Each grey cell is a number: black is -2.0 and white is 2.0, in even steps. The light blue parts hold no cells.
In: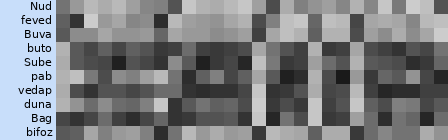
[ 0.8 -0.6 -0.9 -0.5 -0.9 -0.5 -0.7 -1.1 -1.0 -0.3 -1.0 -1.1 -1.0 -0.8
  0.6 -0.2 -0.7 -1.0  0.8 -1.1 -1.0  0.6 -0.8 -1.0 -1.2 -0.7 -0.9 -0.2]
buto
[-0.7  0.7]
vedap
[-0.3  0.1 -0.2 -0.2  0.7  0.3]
bifoz

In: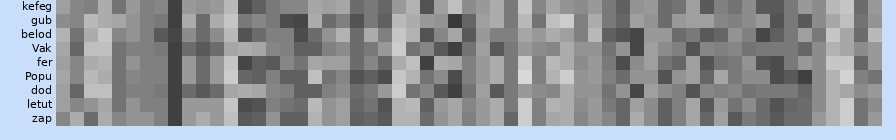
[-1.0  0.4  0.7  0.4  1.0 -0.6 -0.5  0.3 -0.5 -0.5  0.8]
zap
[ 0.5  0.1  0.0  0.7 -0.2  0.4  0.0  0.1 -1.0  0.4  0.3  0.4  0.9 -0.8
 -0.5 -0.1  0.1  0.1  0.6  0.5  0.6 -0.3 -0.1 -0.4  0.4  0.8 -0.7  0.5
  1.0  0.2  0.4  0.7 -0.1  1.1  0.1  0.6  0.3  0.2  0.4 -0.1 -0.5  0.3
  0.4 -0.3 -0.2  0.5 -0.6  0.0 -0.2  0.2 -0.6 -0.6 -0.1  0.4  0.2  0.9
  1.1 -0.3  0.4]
kefeg
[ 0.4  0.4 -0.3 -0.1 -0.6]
belod

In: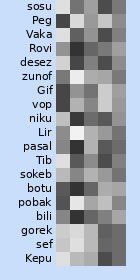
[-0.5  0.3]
Vaka
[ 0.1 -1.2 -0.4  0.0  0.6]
bili
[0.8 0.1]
vop
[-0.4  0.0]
bili

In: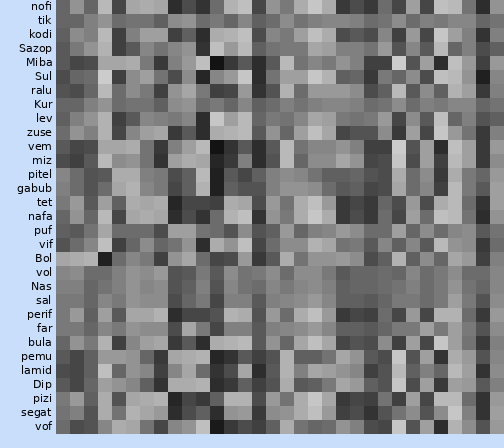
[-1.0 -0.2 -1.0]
pizi
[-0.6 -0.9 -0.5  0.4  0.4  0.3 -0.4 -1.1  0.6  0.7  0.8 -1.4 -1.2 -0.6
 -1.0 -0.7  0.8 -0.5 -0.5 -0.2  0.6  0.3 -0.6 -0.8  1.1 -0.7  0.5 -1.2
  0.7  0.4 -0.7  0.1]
pemu

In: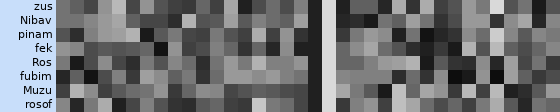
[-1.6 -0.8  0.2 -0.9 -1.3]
Ros
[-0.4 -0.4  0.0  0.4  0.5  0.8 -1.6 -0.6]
Ros
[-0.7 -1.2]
rosof
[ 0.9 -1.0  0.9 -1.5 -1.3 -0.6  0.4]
Muzu
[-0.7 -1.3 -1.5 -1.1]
fek
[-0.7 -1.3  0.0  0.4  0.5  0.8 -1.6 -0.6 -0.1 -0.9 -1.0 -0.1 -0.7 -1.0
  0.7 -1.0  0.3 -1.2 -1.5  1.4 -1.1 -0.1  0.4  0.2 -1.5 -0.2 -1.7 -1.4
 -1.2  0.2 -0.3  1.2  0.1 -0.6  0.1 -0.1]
pinam
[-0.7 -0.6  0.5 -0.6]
Nibav

